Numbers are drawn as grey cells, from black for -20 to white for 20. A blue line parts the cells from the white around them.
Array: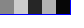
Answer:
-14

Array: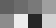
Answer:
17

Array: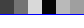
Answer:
-19

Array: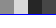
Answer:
14

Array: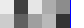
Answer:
5

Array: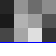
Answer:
6

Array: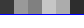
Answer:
11
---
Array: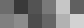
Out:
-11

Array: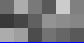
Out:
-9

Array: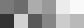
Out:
-3

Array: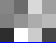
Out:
3

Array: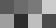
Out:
-3

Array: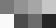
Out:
3

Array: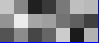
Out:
17

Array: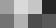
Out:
14
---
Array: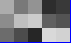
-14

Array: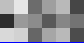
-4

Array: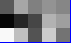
-7

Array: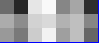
12

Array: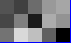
10

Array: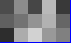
13

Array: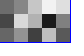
-10
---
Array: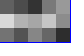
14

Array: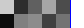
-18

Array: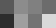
-13

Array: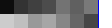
12

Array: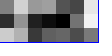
-13

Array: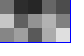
11

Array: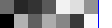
-20

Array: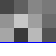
3
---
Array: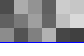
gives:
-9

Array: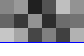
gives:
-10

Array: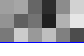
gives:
0

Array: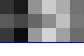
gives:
5

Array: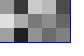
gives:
-3

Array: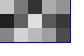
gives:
5

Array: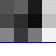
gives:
-1
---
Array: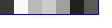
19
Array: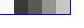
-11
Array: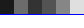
-3
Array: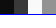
-11
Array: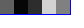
-19
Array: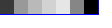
4
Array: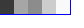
6
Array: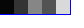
-12
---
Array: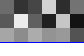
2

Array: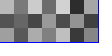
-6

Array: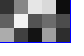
-10

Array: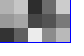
-5

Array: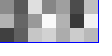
-5

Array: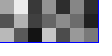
-6

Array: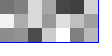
3

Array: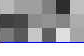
-6

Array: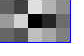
-7
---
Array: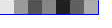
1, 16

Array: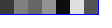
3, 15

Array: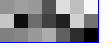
-10, 19

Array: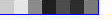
-15, 16

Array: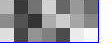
7, 19

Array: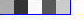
19, 19

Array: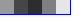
-13, 16
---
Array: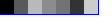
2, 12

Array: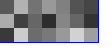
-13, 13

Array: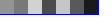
-8, 13

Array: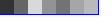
3, 14

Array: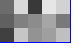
2, 16

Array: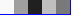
-15, 19

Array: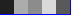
2, 14
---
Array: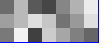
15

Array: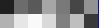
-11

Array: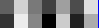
7

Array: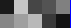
-17

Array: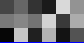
7

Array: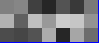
3

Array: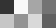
-5

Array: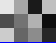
-18
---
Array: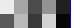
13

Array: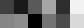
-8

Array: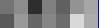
14

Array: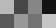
-2

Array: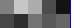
-6

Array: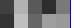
5

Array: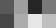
16
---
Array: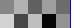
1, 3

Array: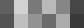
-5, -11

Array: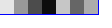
16, 7

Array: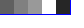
-5, -14

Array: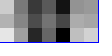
12, 13

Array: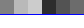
0, -3
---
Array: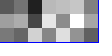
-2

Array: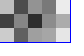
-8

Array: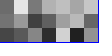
16

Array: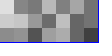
1

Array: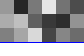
-14

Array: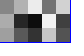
8
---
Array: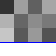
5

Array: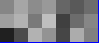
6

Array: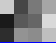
-9

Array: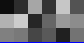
-13

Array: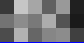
11

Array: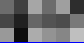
-10

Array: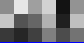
16
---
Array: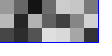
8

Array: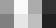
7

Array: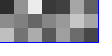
-4

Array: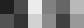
17

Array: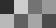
-2

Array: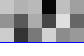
7

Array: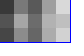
-3

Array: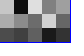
-3

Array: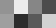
1

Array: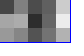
-13
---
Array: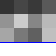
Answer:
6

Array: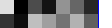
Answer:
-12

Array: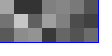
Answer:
-6

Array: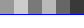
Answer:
4

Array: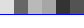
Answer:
15

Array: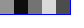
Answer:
3

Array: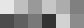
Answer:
-8
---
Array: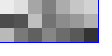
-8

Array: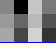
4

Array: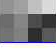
-3

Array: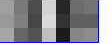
4

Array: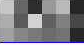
7

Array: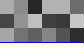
-9

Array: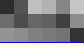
-3

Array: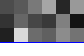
-12
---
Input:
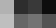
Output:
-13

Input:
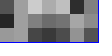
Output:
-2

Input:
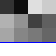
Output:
3

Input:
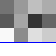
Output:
6

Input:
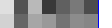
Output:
-5

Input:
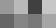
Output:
9

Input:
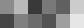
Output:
-1

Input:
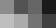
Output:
-7

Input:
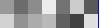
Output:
-2

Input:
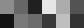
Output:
16
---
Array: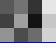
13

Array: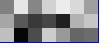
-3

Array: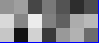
-3

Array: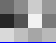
9

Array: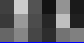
0

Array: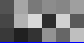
10

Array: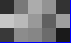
-16

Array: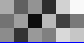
11

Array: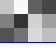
10
